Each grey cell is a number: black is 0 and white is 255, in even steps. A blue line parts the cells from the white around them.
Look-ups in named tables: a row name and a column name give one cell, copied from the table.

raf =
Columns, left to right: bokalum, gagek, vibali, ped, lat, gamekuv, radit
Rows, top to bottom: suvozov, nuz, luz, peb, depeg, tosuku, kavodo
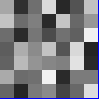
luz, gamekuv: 96
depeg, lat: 128
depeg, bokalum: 98
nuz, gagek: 108
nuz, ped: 42
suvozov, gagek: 48
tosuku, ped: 241
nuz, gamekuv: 104
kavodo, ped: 138

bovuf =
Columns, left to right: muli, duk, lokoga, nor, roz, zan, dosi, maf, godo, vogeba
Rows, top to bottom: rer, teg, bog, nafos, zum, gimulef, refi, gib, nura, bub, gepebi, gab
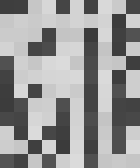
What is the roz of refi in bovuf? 211
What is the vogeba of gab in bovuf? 197
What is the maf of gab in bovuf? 197
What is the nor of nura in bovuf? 208
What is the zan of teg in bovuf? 211
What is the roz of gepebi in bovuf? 59

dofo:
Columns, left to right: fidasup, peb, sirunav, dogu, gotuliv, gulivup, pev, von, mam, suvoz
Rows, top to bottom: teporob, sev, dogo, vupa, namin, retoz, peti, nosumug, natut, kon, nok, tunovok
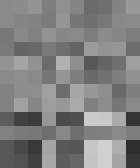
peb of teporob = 140
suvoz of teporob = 153
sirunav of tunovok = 65
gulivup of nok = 86
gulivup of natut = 79
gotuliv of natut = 75
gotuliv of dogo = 135
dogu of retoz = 118
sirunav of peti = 142
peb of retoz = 142
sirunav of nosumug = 135
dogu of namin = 107
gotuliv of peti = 109
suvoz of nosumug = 137
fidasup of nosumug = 129
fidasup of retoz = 138
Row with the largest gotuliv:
namin

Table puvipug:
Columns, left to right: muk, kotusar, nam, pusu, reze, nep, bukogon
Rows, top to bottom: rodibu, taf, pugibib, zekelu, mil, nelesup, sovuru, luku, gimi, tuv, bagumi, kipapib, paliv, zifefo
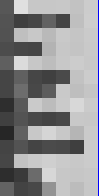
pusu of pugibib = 185
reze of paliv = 199
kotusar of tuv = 96
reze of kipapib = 202
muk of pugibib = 82
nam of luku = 202
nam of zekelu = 69
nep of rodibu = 194
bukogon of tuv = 202
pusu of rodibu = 199
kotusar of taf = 63
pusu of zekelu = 179
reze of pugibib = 201
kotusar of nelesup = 96
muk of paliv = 45

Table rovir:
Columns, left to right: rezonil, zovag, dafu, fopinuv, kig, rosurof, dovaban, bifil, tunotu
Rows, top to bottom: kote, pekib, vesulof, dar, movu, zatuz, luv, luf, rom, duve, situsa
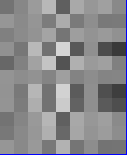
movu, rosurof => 176
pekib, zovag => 138
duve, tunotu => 141
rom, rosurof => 168
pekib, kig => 172
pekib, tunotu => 122
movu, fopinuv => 196
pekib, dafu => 149
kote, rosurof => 169
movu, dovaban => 154
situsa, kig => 178
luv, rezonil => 147
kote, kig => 95
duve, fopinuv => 176
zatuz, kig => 159
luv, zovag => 121
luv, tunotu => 62
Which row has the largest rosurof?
movu

